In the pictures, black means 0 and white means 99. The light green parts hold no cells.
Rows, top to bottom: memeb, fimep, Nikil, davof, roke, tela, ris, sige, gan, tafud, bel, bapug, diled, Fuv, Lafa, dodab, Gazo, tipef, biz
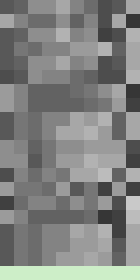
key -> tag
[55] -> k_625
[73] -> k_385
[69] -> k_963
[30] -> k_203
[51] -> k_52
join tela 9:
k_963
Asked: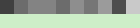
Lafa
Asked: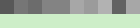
gan

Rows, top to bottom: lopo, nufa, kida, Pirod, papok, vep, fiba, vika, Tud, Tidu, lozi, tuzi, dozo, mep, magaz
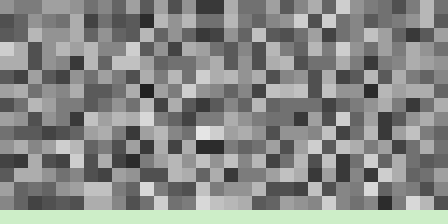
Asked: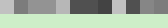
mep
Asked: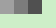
vep
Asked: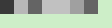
papok
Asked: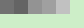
mep
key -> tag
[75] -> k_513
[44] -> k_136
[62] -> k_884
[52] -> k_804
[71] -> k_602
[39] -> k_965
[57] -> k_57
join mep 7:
k_513
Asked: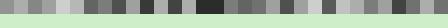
lozi
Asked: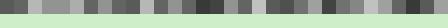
kida

